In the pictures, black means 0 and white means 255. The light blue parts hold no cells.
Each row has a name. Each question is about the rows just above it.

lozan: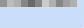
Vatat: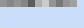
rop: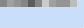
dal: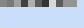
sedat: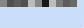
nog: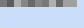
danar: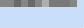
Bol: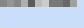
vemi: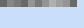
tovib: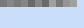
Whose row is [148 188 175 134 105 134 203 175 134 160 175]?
lozan
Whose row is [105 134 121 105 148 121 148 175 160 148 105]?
vemi
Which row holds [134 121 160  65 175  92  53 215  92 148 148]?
dal
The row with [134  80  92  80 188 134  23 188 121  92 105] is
sedat
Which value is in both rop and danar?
[134]
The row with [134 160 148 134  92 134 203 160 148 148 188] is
rop

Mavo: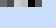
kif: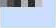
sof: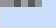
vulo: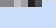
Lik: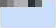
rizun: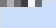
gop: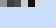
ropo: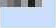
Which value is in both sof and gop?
[148]
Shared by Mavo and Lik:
[108]

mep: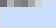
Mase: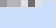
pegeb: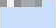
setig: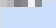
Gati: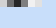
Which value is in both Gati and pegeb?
[241]
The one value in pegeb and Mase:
[152]
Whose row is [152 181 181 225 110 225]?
Mase
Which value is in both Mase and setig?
[181]
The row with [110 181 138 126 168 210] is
mep
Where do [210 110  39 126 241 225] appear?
Gati

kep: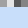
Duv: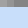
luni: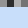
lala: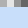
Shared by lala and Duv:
[148]
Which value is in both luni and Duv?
[148]
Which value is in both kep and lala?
[229]
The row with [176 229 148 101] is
lala

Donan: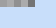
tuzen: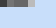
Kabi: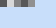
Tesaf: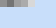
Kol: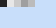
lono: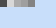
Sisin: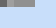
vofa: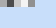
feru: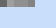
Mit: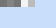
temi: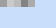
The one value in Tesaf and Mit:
[116]
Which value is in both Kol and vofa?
[202]
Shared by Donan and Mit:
[116]
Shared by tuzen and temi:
[187]

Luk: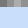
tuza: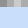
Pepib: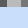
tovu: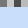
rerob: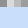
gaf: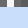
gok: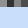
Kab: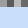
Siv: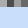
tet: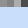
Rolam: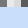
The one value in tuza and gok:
[145]
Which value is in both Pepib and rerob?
[186]
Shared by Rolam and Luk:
[119]
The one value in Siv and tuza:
[172]
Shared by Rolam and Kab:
[91]
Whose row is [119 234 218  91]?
Rolam
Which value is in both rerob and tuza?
[145]

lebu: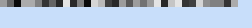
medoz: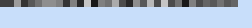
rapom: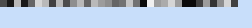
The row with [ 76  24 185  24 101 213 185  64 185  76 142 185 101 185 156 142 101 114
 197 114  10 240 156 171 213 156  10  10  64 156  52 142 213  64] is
rapom
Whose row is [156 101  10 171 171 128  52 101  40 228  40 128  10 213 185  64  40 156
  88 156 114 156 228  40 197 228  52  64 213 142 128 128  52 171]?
lebu

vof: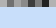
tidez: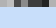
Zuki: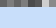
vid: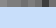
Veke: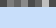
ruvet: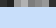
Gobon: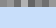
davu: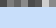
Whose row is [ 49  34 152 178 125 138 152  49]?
ruvet
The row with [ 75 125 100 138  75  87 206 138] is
davu
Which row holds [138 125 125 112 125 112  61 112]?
vid

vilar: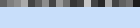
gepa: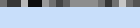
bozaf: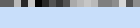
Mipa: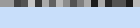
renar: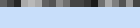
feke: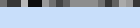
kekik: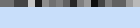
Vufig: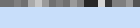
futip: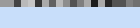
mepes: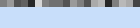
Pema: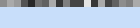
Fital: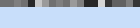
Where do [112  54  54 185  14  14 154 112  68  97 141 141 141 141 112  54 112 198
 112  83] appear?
gepa
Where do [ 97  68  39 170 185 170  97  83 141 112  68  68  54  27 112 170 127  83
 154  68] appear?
renar

